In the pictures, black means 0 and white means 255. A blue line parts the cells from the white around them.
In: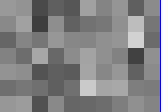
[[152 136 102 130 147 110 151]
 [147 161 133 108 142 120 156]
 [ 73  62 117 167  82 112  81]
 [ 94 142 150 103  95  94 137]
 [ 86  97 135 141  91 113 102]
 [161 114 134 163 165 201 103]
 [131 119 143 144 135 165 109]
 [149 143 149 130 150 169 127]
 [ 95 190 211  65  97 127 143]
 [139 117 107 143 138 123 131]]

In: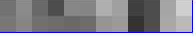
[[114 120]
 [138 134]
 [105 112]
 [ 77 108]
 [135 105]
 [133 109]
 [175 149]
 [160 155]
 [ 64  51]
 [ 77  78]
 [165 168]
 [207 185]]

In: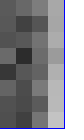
[[ 90  88  82 106  55 100  81  79]
 [104  65  88  44  87  76  74  64]
 [125  85 115 108  99 122  91 117]
 [168 166 172 155 176 184 185 195]]

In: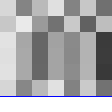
[[215 199 226 223 225 214]
 [132 234 167 169 169 135]
 [186 154 102 102 103 185]
 [224 114 162 164 164 225]
 [131 201 138 137 140 130]
 [199  97 179 179 180 202]
 [112 190  59  60  57 114]]

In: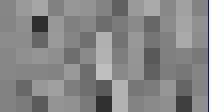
[[134 133 140 135 135 130 130]
 [154 143 140 144 133 104 123]
 [166  46 102 149 133 152  91]
 [129 152 154 143 131 160 148]
 [151 128 133 110 153 126 145]
 [147 135 112 138 109 111 122]
 [131 109 176 178 191  91  48]
 [ 96 123 115 126 137 178 178]
 [154 138 152 149 148 119 131]
 [170 103 117  89  97 124 138]
 [136 140 129 128 125 150 143]
 [161 165 170 131 119 101  63]
 [131 145 141 121 133 132 143]]

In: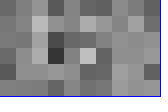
[[105 119 122 106  89 128]
 [127 132 119 141 143 126]
 [148 186 162 172 143 124]
 [ 89 145  75  53 151 101]
 [132 133 104 130 142 134]
 [101 172 109 191 100 113]
 [ 96 151 130  99 103 119]
 [139 133 145 143 159 155]
 [124 161 140 143 149 146]
 [ 97 110 145 152  97 150]]

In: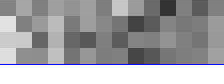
[[131 226 203 222]
 [166 128 202 143]
 [128 154 102 142]
 [159 187 178 192]
 [147 122 103 116]
 [159 158  88 151]
 [126 136 127 125]
 [198 117  92 128]
 [155  67 132  70]
 [106  91 128  87]
 [ 51 132 147 118]
 [128 120 128 126]
 [ 91 125 117 130]
 [128 155 153 161]]

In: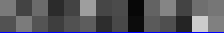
[[122  82]
 [ 67 123]
 [107  84]
 [ 43  62]
 [ 67  81]
 [158  93]
 [ 70  45]
 [ 75  72]
 [  7  12]
 [ 99  90]
 [133  79]
 [ 67  36]
 [111 204]
 [118 128]]
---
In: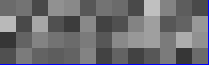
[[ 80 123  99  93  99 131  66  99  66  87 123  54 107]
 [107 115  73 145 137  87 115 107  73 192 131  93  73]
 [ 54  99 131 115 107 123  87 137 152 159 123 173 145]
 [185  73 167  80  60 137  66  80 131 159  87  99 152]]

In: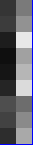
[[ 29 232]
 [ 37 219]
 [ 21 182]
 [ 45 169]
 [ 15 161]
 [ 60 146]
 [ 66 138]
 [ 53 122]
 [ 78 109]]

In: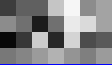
[[120 133 155 178 148 127 155]
 [140 112  27 112 234 218 163]
 [ 61  96  96 197 246 140 163]
 [  9  55 204  39 212  76  89]]

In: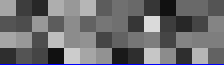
[[166 152  77 190 140 146  69  98 118 126  69 132 126 126]
 [ 46  84  69  17 204 166 146  25  46 198 140  46 182  98]
 [ 84  77 152  92 140  98 118 112  54 218  61  39  69 132]
 [166  61  39 174 152 182  92 112 105  54  17 105 105  84]]

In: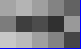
[[199 186 159 131  69]
 [165 180 159 131  98]
 [124  62  76  48 153]]

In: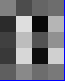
[[ 43 222   8 181]
 [ 57 215  14 208]
 [ 64 189  83 145]
 [ 95 137 109 121]
 [129  76 101 109]]
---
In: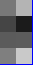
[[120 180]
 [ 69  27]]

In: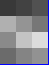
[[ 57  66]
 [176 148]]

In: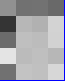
[[145 113]
 [ 52 183]]

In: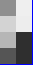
[[143 239]
 [211 237]]

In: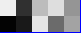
[[239  48]
 [  3  25]]

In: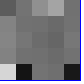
[[ 92 115]
 [131 113]]
